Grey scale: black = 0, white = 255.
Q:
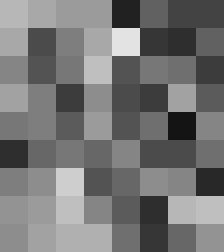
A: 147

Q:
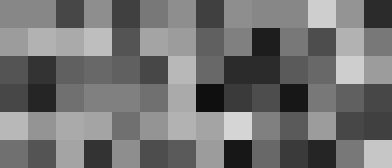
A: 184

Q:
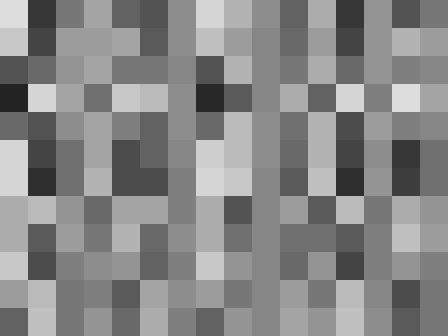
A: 156

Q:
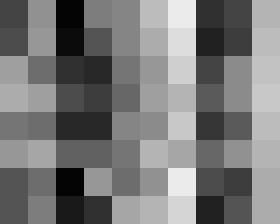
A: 84

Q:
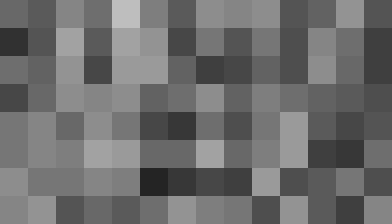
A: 141
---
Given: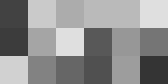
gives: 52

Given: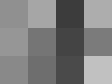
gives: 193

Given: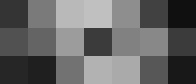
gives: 24

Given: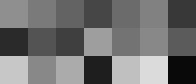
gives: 9

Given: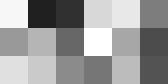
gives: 83

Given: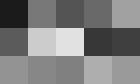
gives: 154

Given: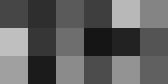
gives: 96

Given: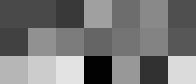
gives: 219

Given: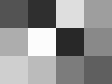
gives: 95
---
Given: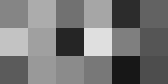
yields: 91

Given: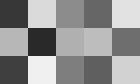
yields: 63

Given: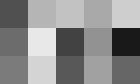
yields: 123

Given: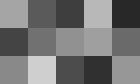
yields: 137

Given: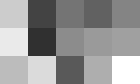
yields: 188

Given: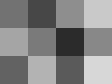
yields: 98

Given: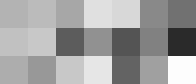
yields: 173
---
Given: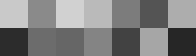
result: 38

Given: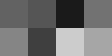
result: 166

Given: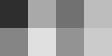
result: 203

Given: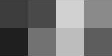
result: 93

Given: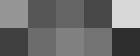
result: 45

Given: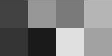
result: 162

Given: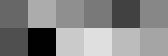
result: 165

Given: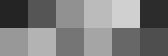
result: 78

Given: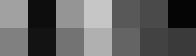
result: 58
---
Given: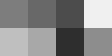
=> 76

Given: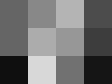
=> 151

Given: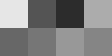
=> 44

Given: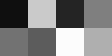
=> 36

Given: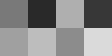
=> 175

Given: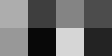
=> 132

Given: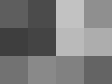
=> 186

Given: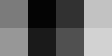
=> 49

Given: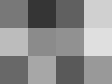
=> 145

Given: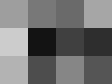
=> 64
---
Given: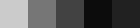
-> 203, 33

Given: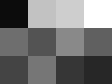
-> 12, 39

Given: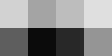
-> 210, 149

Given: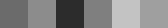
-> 107, 159

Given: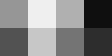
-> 150, 45

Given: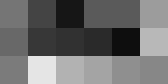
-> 117, 135

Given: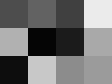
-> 77, 155

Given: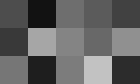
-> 77, 44
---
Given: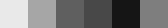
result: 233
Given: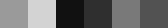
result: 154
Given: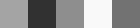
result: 164
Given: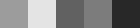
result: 156
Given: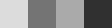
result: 220
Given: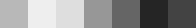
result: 184
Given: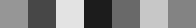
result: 150
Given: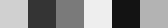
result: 208
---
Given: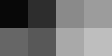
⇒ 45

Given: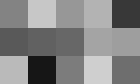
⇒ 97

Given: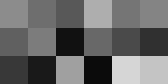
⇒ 124

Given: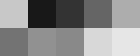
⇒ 24

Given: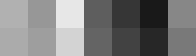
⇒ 151

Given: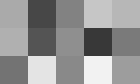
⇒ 84
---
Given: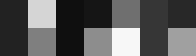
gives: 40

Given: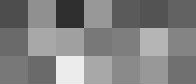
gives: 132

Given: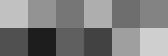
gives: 131

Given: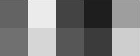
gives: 158

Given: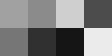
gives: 76

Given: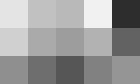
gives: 98

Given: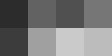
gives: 118

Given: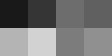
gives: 96
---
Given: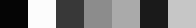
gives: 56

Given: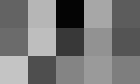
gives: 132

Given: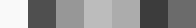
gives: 151

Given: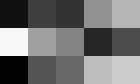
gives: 104

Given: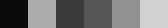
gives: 58

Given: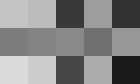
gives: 71

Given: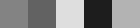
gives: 222

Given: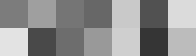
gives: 109

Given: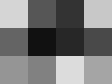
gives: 220

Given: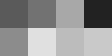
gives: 188
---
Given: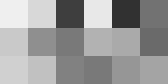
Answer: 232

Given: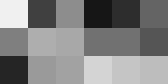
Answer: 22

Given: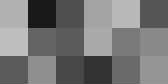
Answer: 163

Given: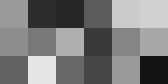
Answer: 92

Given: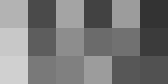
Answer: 66

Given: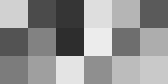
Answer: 222

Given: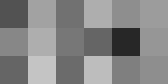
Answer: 174

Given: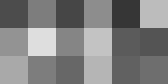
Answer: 141
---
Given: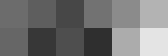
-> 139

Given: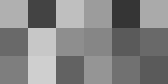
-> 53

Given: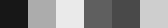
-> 73

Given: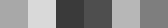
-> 183

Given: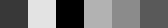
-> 139

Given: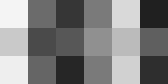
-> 217

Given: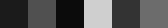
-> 51

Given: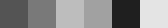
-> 31
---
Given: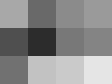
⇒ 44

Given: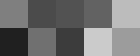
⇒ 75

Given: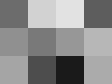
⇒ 121

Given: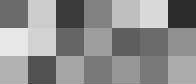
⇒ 210

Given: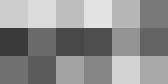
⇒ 106

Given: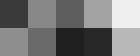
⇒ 136

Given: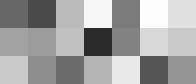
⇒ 155

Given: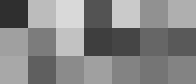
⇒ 124

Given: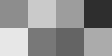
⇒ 202

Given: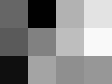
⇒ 129
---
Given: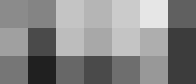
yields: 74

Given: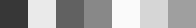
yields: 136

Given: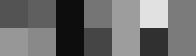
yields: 69

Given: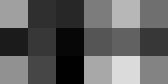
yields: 1

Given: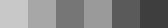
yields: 118

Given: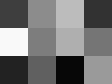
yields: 34

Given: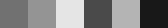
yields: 229

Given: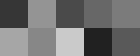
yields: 135

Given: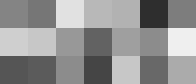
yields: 69

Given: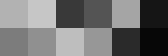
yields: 190
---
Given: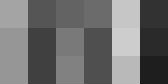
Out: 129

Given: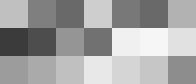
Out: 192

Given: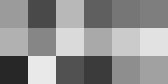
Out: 81

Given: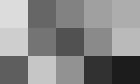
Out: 146

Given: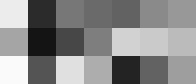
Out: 224

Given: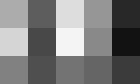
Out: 115
